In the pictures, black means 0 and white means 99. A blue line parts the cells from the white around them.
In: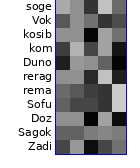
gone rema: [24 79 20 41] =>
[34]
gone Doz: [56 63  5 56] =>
[2]
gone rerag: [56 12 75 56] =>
[16]
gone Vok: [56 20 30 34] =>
[44]
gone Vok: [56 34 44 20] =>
[30]
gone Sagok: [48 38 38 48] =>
[52]

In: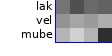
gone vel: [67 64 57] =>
[60]
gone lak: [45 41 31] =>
[38]
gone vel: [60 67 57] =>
[64]
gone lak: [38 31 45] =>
[41]
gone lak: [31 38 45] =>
[41]
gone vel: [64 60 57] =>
[67]

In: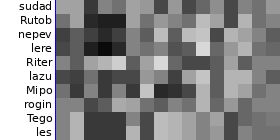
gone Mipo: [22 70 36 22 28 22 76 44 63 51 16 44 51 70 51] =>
[19]
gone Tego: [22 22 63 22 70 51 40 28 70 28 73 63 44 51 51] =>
[47]
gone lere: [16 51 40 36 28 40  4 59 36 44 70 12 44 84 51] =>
[32]
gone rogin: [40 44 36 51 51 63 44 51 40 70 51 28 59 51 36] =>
[66]
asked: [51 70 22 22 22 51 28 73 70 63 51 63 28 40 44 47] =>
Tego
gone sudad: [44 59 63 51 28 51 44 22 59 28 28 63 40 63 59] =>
[55]
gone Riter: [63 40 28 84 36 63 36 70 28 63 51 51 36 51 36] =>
[80]

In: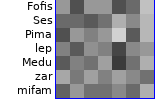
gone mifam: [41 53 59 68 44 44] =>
[38]
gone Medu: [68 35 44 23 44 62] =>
[50]
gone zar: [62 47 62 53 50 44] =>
[65]
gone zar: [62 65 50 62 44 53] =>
[47]
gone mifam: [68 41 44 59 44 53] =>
[38]
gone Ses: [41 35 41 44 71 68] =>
[53]
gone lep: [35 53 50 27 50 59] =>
[56]

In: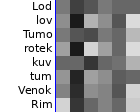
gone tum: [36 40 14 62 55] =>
[58]
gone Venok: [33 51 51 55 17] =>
[82]
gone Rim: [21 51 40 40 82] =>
[79]
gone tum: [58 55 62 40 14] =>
[36]
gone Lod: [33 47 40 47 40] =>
[25]
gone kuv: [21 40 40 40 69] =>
[44]

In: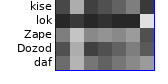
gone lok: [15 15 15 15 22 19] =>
[87]
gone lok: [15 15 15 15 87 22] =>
[19]
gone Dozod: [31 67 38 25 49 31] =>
[35]
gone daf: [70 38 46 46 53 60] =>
[42]
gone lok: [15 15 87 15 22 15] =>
[19]

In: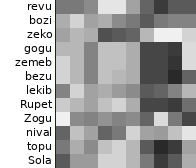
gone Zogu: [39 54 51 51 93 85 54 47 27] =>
[57]
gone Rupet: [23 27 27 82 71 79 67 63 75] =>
[43]
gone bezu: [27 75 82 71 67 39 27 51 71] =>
[16]
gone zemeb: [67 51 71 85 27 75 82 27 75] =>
[20]
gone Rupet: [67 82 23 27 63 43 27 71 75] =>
[79]
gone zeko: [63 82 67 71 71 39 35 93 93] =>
[31]

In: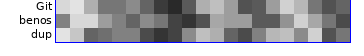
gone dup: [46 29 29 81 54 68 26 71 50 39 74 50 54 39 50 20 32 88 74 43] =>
[77]
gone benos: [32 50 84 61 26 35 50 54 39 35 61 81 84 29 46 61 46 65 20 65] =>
[57]
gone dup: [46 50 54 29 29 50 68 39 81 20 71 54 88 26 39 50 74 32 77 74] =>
[43]

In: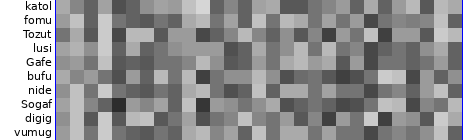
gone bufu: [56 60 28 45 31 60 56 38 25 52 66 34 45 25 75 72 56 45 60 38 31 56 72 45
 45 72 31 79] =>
[42]
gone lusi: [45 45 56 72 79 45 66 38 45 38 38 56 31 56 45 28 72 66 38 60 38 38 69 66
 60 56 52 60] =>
[63]
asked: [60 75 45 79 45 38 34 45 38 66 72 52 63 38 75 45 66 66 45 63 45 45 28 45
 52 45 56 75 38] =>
vumug
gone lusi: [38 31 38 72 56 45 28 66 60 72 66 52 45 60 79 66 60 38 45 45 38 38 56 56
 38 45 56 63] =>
[69]
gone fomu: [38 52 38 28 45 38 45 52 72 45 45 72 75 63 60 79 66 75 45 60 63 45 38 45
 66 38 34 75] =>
[49]
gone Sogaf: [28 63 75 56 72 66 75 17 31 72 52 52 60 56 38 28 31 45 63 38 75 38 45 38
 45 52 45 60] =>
[21]

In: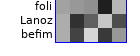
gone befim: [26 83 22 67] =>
[59]
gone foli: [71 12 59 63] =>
[56]
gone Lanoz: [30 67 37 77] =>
[19]
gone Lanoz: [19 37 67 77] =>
[30]
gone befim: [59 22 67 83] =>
[26]
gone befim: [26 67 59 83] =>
[22]
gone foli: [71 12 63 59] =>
[56]

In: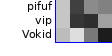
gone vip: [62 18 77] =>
[21]
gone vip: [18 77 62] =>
[21]
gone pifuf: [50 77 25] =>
[54]
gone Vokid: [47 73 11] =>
[86]

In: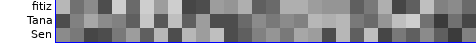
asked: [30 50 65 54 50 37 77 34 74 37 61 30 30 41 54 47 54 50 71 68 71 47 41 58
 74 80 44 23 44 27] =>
Tana
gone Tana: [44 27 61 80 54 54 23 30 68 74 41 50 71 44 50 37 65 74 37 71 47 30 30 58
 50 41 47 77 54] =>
[34]
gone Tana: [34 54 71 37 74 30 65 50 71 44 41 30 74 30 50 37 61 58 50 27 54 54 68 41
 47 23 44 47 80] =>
[77]

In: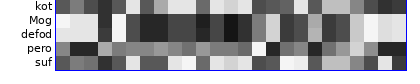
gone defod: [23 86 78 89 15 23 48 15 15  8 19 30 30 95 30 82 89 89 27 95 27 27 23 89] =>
[70]
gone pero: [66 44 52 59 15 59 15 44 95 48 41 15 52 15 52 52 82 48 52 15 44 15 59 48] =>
[55]
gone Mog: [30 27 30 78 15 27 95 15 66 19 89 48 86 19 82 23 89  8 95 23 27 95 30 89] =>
[12]
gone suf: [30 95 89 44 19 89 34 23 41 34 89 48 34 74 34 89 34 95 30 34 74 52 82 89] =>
[92]

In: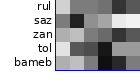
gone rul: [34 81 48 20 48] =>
[44]
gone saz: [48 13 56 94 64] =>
[91]

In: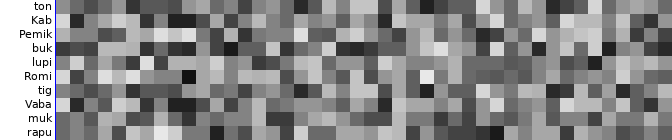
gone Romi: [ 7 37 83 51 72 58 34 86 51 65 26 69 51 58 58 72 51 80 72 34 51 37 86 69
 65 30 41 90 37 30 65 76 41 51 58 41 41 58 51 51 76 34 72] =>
[47]
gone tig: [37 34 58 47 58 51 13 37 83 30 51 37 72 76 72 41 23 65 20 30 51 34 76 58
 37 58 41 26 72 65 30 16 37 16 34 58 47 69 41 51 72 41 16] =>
[62]
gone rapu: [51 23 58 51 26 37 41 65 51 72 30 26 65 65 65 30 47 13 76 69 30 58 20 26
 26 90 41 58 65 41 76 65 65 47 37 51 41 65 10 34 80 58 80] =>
[44]
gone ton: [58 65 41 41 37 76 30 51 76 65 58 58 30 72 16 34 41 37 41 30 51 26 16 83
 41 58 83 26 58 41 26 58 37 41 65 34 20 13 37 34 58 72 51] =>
[55]

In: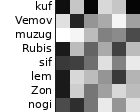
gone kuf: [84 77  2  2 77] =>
[6]
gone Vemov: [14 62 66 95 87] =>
[58]
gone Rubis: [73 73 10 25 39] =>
[66]
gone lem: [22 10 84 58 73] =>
[70]
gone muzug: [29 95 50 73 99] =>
[54]
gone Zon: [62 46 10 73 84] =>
[80]
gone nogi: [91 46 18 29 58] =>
[87]

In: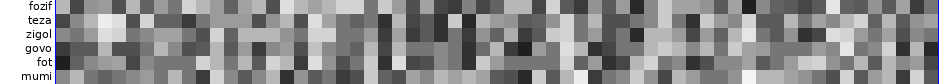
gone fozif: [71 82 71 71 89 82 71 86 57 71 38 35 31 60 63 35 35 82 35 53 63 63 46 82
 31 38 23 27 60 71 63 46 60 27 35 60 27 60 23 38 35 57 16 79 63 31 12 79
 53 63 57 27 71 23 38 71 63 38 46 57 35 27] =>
[50]
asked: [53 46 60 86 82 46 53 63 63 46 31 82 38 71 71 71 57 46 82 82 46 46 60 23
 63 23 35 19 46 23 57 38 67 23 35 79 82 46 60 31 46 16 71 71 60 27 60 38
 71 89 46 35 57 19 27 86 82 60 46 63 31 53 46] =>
zigol
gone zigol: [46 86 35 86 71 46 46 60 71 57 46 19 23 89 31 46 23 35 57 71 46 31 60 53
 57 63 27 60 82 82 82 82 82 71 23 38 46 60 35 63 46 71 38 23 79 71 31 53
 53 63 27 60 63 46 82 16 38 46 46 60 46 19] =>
[67]
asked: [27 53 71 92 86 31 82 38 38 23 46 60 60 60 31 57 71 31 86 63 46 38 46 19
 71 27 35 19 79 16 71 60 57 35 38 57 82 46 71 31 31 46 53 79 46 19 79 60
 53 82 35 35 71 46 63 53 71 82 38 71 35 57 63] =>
teza
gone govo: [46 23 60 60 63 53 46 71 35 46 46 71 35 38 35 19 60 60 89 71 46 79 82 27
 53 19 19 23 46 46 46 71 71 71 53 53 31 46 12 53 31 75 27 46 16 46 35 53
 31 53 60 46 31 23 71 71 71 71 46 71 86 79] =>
[42]
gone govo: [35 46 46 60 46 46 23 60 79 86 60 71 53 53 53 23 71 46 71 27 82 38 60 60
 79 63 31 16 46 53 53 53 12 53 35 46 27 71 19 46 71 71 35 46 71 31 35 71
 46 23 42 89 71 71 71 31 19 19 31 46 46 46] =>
[75]

